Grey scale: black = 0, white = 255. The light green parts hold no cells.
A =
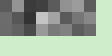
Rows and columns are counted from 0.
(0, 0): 91
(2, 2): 74
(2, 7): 107
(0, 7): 92
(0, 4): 91
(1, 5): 90
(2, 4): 121

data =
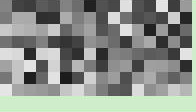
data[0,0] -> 132
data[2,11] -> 158
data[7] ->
[229, 166, 158, 153, 142, 197, 218, 174, 124, 91, 85, 219, 143, 160, 203, 181]
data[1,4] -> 49
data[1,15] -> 37
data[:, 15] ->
[154, 37, 106, 63, 227, 43, 130, 181]
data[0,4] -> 82
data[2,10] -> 226
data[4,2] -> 41
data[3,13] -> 45
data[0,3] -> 90
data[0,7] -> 33
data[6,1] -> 196
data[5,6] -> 182
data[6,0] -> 118
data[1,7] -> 148
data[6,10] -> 78
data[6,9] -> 157
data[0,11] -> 82
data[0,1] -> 67
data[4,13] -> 95
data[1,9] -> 219
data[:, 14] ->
[61, 207, 45, 140, 57, 141, 96, 203]
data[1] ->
[122, 171, 170, 47, 49, 172, 126, 148, 74, 219, 113, 75, 85, 68, 207, 37]
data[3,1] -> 90
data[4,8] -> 41
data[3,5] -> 52
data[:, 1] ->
[67, 171, 182, 90, 217, 196, 196, 166]
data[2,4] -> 202
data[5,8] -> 61

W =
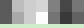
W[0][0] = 90
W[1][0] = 91
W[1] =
[91, 169, 206, 252, 116, 57, 98]
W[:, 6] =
[118, 98]

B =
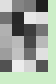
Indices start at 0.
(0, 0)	223
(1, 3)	222
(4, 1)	193
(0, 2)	121
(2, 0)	177
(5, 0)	81
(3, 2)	73

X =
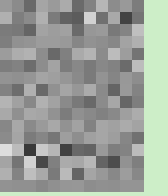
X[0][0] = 154
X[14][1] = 131
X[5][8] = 136
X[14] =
[176, 131, 190, 169, 122, 186, 101, 165, 152, 136, 157, 136]
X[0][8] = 182
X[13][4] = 128
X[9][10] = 159
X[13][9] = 77
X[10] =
[135, 168, 138, 154, 168, 146, 162, 130, 166, 161, 171, 163]
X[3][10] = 163
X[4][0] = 156
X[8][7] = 105
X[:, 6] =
[106, 92, 106, 134, 170, 136, 138, 151, 121, 144, 162, 142, 104, 167, 101, 151]
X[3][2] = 148
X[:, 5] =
[171, 98, 161, 153, 128, 124, 150, 165, 138, 124, 146, 158, 65, 171, 186, 150]
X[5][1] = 130
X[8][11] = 126
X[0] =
[154, 139, 105, 165, 154, 171, 106, 130, 182, 140, 153, 124]
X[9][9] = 137
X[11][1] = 165
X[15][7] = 141
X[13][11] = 127
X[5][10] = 107
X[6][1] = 144
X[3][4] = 156
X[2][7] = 151
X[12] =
[221, 187, 56, 201, 182, 65, 104, 99, 153, 126, 131, 188]
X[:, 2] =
[105, 139, 101, 148, 178, 109, 149, 176, 136, 168, 138, 123, 56, 209, 190, 144]
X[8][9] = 167
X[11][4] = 118
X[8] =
[180, 161, 136, 177, 162, 138, 121, 105, 139, 167, 102, 126]

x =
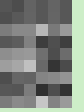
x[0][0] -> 85
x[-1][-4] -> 132
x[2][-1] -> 153
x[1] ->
[79, 89, 100, 87, 101, 87]
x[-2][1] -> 85
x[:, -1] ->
[87, 87, 153, 62, 108, 75, 148, 50, 154]
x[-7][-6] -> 124
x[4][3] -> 111
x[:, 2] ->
[99, 100, 137, 129, 153, 192, 99, 124, 132]
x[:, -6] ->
[85, 79, 124, 87, 142, 158, 78, 87, 123]
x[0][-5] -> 77
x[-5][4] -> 77
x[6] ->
[78, 102, 99, 132, 137, 148]

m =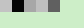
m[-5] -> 195
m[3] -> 191
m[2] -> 167
